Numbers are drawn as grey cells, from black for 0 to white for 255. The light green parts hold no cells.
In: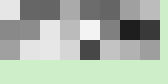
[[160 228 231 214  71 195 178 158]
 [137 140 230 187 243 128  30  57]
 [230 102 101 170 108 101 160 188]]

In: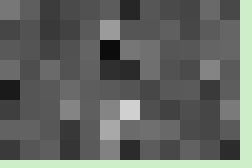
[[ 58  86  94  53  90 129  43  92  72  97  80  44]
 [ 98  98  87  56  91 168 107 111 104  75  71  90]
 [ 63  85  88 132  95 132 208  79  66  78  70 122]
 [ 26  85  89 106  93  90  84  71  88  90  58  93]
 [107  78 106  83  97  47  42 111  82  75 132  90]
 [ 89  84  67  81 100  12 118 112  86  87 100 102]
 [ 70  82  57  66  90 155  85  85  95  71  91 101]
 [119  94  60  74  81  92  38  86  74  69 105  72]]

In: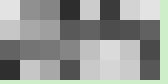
[[ 47 198 168  80 201 213 203  87]
 [ 99 116 120 133 192 218 197  74]
 [198 168 159  89  98  77  81  97]
 [227 144 133  45 204  59 211 227]]

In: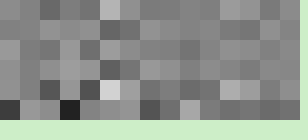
[[ 61 152 141  34 131 142 148  84 111 167 123 112 117 107 113]
 [145 128  86 150  82 210 159 114 125 108 115 173 157 125 142]
 [144 128 143 157 149  96 117 152 144 128 140 133 124 137 135]
 [153 125 118 152 111 156 140 130 128 116 132 144 140 129 137]
 [129 131 146 139 144 102 113 146 138 131 135 123 118 144 132]
 [140 130 105 125 115 180 144 123 124 131 127 155 147 122 139]]

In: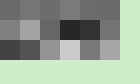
[[ 66  83 147 202 121 166]
 [128 163 102  39  50 116]
 [106 117 109 122 107 106]]

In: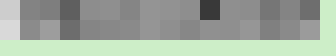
[[217 139 157 109 133 136 138 149 143 135 144 143 150 128 138 155]
 [205 131 126  95 141 143 133 148 146 142  57 143 141 118 132 110]]
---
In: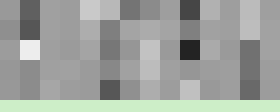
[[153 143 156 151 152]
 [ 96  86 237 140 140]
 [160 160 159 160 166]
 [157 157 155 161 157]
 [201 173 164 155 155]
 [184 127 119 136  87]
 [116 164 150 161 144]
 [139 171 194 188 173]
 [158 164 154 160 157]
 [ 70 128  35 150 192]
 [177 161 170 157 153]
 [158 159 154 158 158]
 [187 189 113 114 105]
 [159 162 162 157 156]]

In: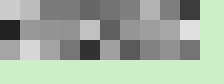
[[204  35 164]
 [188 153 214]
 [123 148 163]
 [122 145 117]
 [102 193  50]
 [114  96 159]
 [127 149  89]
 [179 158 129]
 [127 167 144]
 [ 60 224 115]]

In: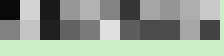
[[  9 129]
 [211 195]
 [ 25  32]
 [151  99]
 [179 123]
 [131 224]
 [ 53  93]
 [165  75]
 [149  75]
 [173 166]
 [201  66]]

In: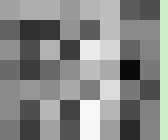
[[162  98 144 107 138 137 121]
 [173  48  77  60 149  79  60]
 [174  54 177 104 140 182 162]
 [152 147  60 142 168  67  83]
 [180  92 234 188 124 248 245]
 [190 189 214 170 219 182 158]
 [ 92 137 100  10 121  75  41]
 [ 78 137 131 121  75 130 131]]

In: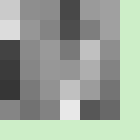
[[202 220  67  59  54 133]
 [142 150 138 134 122 114]
 [140 132 153 151 146 130]
 [ 72  77 121 149 192 232]
 [154 126 192 174 156  87]
 [160 160 142 131 116 104]]

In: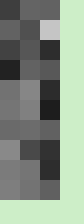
[[ 62  98  66  34 114 117 106 137 123 126]
 [100  80  86  98 134 128 108  73 117 115]
 [ 98 197  45  88  44  29  97  50  45  96]]

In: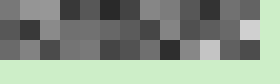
[[120  87 106]
 [149  57 130]
 [151 138  75]
 [ 56 112 116]
 [ 87 113 121]
 [ 41 103  69]
 [ 67  91  82]
 [134  70 111]
 [124 132  46]
 [ 87  80 135]
 [ 51  93 196]
 [113 105  96]
 [ 99 208  76]]
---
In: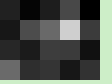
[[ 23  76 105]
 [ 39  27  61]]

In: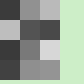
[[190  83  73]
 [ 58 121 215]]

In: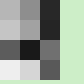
[[197 162  37]
 [ 92  25 112]]

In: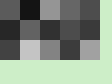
[[ 39  98  49]
 [ 66 196 131]]

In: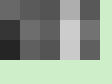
[[ 53 109  95]
 [ 37  95  84]]

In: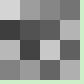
[[ 62  82  93]
 [184  67 200]]

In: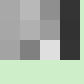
[[167 176 156]
 [163 128 223]]

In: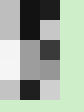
[[190  18 199]
 [244 157  58]]

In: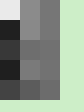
[[ 32 137 118]
 [ 56 110 113]]
